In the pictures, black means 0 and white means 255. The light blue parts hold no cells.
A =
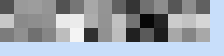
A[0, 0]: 82
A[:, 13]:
[141, 194, 133]
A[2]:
[124, 144, 112, 134, 189, 244, 48, 145, 189, 32, 90, 28, 168, 133, 168]
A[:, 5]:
[118, 235, 244]
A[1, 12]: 204
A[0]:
[82, 154, 157, 149, 82, 118, 168, 148, 97, 52, 113, 141, 86, 141, 96]
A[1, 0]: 199
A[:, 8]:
[97, 193, 189]

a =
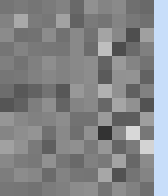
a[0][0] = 117
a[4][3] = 142
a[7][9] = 145
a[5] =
[118, 120, 129, 135, 130, 136, 141, 90, 146, 147, 98]
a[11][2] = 120
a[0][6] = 145
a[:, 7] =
[132, 116, 164, 191, 99, 90, 177, 103, 155, 51, 151, 121, 167, 116]
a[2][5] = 137
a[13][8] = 142
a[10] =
[161, 146, 122, 95, 139, 144, 122, 151, 101, 123, 211]
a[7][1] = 97
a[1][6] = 122
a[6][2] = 98
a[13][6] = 143
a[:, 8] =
[138, 132, 136, 77, 154, 146, 145, 166, 92, 138, 101, 163, 82, 142]
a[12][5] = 118
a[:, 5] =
[105, 98, 137, 137, 137, 136, 152, 132, 114, 111, 144, 105, 118, 140]
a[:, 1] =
[122, 169, 112, 131, 115, 120, 88, 97, 136, 142, 146, 124, 140, 118]
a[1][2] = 123
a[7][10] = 82
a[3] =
[117, 131, 121, 119, 118, 137, 108, 191, 77, 106, 128]
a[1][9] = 120
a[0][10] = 105
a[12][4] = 131
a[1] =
[130, 169, 123, 119, 162, 98, 122, 116, 132, 120, 112]
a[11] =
[136, 124, 120, 145, 118, 105, 129, 121, 163, 103, 139]

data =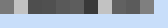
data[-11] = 120
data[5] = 93
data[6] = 57
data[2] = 78

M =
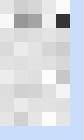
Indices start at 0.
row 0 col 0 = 228
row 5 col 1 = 226
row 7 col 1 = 234
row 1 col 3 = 238
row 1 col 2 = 164
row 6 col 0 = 221
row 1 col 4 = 53
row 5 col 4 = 199
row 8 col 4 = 229
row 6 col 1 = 209
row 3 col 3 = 214
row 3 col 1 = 235
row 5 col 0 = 236
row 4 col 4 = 216
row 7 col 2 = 225

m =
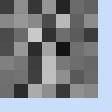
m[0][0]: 61
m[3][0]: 77
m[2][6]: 59
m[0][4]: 36
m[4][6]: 102
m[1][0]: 136
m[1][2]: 137
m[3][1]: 151
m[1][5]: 97
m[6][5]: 145
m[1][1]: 151
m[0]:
[61, 141, 54, 149, 36, 107, 97]
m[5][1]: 114
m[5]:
[112, 114, 63, 191, 143, 89, 105]
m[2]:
[75, 107, 201, 49, 110, 91, 59]
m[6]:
[110, 44, 171, 142, 57, 145, 136]

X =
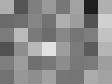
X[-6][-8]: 174
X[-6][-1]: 176
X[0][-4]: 119
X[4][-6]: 112
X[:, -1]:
[176, 208, 194, 181, 158, 162]
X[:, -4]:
[119, 174, 135, 157, 140, 118]
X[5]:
[114, 151, 142, 161, 118, 117, 171, 162]
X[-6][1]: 85
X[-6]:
[174, 85, 127, 153, 119, 162, 30, 176]
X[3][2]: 184
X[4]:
[126, 156, 112, 120, 140, 120, 123, 158]
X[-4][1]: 186
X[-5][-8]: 107

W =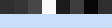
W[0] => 47
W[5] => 61
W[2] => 71

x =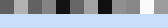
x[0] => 95
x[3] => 131
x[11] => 156
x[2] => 98

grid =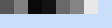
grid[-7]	86
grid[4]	105
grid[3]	18
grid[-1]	232
